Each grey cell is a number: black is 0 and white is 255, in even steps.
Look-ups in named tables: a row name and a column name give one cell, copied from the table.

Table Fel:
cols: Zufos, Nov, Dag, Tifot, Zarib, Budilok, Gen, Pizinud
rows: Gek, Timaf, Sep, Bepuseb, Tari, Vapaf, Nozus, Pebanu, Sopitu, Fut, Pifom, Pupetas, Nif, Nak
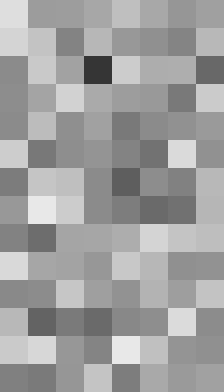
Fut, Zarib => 200
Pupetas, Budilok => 142
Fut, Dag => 163
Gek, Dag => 157
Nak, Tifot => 196
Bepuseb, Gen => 121
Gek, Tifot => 167
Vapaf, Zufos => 205
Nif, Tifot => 132
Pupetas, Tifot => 106

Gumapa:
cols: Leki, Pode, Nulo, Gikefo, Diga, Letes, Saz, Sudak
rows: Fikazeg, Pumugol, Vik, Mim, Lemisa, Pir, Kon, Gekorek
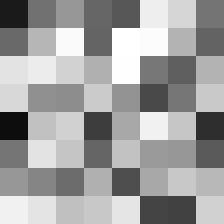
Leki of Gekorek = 241
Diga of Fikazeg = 87
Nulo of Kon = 108
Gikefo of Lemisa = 61
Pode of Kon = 133
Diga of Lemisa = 168
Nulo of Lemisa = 209
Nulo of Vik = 210
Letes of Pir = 154
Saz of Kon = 200
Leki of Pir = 117
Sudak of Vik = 179
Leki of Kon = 151
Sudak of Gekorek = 209
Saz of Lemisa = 198

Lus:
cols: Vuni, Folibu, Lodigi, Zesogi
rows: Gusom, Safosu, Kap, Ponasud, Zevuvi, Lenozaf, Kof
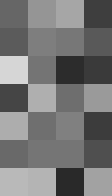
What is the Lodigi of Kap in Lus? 44
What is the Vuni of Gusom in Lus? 102
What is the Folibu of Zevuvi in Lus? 111
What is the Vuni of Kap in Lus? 214
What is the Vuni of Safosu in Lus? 91
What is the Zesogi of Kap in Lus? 58
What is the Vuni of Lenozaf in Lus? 105
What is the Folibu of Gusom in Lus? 149
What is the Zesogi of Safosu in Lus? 89
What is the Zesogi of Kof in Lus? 162
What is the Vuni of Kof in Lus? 185
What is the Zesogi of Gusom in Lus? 62
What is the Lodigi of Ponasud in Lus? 110
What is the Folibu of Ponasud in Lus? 175
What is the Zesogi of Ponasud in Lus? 154
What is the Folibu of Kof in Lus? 180
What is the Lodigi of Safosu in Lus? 119
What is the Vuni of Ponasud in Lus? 69
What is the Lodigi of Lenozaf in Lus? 117
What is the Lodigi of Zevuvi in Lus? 128

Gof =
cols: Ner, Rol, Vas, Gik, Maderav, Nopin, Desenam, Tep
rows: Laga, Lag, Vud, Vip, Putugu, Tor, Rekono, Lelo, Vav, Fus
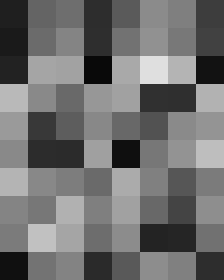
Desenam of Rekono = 86
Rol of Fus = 115
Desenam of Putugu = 138
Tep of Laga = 61
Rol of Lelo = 119
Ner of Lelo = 132
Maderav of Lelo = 161
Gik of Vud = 9
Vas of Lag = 132
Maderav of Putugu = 104
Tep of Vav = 113
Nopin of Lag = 145
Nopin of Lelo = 104
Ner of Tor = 137
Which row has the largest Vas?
Lelo

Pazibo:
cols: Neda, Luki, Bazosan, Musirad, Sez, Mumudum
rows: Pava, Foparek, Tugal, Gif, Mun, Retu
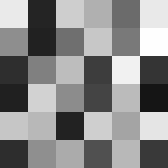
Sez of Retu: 184
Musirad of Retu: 80
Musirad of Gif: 68
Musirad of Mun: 207
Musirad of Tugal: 61
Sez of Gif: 187
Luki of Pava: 36
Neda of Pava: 234
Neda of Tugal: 46
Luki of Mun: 184
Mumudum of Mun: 229
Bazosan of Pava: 206

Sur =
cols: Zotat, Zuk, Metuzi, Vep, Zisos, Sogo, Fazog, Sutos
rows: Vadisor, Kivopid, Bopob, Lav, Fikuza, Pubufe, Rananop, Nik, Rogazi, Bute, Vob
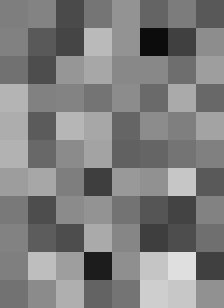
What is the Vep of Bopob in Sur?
167
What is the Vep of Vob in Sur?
99
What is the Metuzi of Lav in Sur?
131
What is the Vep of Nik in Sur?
147
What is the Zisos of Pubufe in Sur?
97
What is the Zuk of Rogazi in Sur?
92
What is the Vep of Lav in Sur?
116
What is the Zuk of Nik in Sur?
77
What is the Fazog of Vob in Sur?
199
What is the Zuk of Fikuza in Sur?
91
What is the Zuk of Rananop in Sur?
167
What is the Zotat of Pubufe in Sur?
178
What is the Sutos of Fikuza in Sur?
163
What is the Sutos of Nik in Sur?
130
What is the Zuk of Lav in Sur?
129
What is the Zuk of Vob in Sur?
139
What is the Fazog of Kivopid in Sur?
64
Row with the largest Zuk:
Bute

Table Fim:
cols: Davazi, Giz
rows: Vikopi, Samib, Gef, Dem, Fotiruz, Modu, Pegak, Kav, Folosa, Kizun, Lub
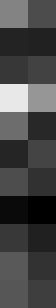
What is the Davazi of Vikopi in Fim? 131
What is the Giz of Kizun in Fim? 50
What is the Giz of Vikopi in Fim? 76
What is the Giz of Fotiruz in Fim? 40
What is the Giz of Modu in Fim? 68
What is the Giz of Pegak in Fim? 49
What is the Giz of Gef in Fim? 66

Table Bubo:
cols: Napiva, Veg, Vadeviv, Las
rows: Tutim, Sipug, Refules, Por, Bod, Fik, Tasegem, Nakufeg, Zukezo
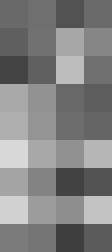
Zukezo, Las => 91
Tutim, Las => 106
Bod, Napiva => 175
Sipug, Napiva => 95
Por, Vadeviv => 104
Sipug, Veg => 113
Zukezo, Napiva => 123
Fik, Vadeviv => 145
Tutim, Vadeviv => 82
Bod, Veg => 148
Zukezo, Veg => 117
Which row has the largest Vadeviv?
Refules

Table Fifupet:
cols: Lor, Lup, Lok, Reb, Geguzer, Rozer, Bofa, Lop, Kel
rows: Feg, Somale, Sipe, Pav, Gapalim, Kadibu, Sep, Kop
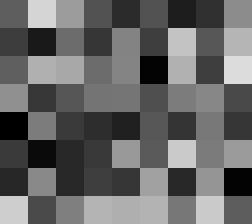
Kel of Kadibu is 155
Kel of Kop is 93
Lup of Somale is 25
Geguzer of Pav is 117
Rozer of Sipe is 3
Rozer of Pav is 79
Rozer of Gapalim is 87
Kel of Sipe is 220
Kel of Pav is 73
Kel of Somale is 181
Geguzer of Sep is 54
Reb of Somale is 54
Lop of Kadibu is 123
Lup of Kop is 74
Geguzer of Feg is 43
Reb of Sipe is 108
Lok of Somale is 108
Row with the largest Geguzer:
Kop

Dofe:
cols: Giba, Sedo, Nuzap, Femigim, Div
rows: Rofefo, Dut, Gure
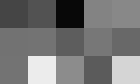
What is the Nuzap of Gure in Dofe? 140
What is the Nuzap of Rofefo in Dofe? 8
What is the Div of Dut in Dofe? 104
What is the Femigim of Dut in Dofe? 119
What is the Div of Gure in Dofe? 213
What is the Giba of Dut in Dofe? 114
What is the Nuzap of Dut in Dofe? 93
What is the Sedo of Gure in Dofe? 236
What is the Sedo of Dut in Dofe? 115
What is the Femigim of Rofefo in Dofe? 131
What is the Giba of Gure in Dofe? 115
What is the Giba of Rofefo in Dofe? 69
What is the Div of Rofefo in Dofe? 136
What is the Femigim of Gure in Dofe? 91
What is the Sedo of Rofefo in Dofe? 82
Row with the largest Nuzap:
Gure

